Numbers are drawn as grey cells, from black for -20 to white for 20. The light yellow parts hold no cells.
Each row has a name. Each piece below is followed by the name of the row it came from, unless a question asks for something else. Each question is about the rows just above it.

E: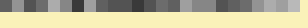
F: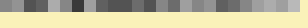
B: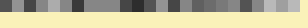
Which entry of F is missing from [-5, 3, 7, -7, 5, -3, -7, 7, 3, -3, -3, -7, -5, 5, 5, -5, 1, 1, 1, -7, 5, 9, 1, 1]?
[-11]
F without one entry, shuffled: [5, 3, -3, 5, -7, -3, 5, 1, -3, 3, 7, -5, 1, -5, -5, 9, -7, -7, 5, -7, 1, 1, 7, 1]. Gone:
[-11]
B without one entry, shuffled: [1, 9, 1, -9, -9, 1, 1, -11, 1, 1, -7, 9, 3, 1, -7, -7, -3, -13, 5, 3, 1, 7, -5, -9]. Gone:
[-1]

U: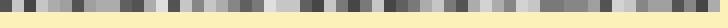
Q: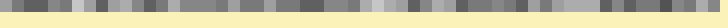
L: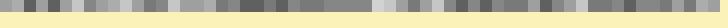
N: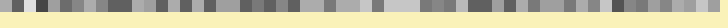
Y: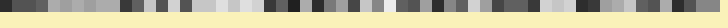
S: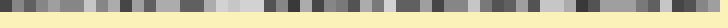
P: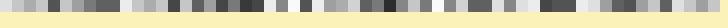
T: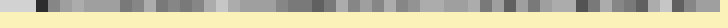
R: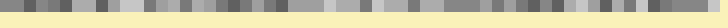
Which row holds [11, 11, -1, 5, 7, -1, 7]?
R
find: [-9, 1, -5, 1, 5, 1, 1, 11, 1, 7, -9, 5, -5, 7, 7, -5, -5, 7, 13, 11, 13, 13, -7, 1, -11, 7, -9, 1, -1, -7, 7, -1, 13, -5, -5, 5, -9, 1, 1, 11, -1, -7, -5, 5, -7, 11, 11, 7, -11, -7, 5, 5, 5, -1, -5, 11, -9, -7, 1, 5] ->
S
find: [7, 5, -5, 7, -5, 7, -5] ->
N
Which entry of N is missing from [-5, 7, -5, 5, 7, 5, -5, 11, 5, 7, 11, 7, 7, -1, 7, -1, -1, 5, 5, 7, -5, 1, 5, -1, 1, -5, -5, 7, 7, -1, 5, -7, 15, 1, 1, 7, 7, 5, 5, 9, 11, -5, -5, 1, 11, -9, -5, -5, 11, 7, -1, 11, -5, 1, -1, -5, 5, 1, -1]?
[-3]
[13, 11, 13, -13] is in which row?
Y
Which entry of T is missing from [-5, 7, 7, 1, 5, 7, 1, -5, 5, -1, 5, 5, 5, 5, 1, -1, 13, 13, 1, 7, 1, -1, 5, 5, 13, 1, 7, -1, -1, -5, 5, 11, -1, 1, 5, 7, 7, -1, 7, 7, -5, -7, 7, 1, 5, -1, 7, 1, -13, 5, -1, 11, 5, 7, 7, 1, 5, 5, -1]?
[3]
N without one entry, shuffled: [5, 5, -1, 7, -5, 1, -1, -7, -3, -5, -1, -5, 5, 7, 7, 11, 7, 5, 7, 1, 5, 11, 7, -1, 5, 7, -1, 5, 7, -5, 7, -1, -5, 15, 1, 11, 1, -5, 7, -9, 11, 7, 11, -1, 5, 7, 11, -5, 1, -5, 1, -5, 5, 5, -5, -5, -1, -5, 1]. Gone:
[9]

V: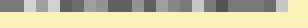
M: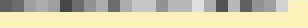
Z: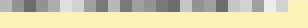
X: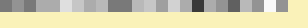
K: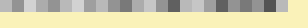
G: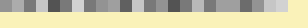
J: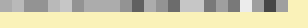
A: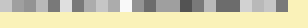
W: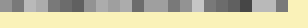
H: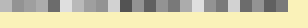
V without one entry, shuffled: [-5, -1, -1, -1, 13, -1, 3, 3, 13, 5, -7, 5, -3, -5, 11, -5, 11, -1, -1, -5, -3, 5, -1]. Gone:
[1]
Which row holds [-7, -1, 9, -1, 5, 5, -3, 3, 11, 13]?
G
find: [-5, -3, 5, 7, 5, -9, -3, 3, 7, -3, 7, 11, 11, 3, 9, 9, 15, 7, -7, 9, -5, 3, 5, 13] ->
M

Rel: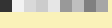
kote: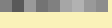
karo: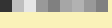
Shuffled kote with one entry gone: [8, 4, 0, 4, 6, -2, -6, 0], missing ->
[2]
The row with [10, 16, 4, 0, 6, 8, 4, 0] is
karo
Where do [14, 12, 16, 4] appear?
Rel
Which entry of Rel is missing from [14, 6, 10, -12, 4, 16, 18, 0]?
[12]
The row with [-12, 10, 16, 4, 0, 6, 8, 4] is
karo

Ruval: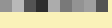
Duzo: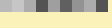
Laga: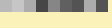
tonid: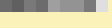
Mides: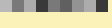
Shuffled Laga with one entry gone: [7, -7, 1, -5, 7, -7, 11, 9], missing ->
[-9]
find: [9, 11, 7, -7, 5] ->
Duzo
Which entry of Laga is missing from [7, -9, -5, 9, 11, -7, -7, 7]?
[1]
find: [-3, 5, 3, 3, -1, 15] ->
tonid

